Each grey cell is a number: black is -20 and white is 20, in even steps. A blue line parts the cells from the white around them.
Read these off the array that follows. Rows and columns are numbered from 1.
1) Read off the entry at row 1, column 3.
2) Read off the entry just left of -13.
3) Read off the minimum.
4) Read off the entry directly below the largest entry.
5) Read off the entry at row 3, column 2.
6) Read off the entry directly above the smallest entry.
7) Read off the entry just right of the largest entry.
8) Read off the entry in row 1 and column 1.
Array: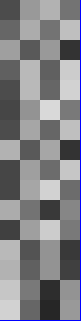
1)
8
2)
-1
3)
-14
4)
-4
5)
-6
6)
-13
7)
-1
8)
-8

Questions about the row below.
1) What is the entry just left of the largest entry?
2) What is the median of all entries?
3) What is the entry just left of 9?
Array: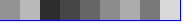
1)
-1
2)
2
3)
3

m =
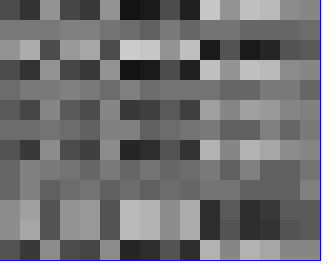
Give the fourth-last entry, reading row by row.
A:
8
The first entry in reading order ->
-8
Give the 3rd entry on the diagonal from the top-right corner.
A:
-14
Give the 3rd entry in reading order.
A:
3
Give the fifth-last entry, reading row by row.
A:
1
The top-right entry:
1
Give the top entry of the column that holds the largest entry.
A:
-17
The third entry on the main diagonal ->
-8
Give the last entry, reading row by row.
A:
1
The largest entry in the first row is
11
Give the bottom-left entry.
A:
-7
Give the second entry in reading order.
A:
-12
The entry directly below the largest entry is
-17
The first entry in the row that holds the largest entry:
3
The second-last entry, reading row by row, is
1

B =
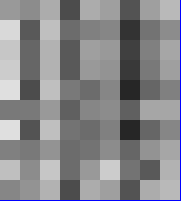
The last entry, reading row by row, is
9
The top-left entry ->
4
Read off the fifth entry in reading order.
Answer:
7
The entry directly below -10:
-11
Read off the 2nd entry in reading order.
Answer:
2
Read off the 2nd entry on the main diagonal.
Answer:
-6
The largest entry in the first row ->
9
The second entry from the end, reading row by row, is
7
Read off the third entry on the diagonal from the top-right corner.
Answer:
-10
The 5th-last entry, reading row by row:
7
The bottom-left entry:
1
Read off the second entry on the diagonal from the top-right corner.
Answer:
-2
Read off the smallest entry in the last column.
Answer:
0

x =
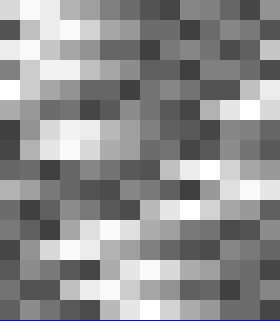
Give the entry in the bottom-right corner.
-9
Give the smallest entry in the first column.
-10
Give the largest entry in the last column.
17
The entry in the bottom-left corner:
-5
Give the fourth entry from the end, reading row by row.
4
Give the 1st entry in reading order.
14
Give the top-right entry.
3
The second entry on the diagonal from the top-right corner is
-1
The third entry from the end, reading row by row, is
-3
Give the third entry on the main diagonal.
11
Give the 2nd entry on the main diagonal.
10
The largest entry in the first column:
20
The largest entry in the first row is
19

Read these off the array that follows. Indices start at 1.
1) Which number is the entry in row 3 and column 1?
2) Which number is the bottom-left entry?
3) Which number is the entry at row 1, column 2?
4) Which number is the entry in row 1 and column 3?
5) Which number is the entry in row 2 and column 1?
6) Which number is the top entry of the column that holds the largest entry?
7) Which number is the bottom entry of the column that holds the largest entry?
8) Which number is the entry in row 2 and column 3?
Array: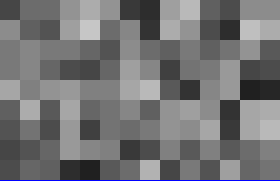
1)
-1
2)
-8
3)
-3
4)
-3
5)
2
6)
7
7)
-15
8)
-7

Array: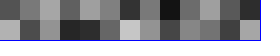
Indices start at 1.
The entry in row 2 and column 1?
8
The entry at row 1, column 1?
-7
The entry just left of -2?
1
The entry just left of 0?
5
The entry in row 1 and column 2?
-1
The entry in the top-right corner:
-13

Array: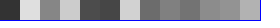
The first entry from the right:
8
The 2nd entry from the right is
3
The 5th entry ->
-8
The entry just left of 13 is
-9

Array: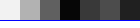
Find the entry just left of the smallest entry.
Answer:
-5
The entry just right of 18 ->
8

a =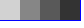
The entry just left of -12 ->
-6
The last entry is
-12

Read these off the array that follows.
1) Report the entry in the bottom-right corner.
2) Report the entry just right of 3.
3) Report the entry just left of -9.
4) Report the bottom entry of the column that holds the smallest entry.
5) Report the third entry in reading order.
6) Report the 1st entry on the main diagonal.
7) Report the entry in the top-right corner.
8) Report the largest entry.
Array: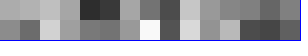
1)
-5
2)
9
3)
-8
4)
-1
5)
10
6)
7
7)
0
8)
19

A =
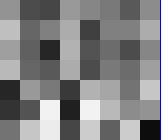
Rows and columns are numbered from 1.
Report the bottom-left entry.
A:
-2
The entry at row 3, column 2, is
-5
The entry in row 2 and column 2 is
-4
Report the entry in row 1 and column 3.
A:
-9
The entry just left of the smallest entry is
12
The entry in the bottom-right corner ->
-18
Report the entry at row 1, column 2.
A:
-8
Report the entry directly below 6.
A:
9
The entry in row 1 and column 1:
3
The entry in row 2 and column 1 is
10
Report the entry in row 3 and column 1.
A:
5
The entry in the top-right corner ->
2
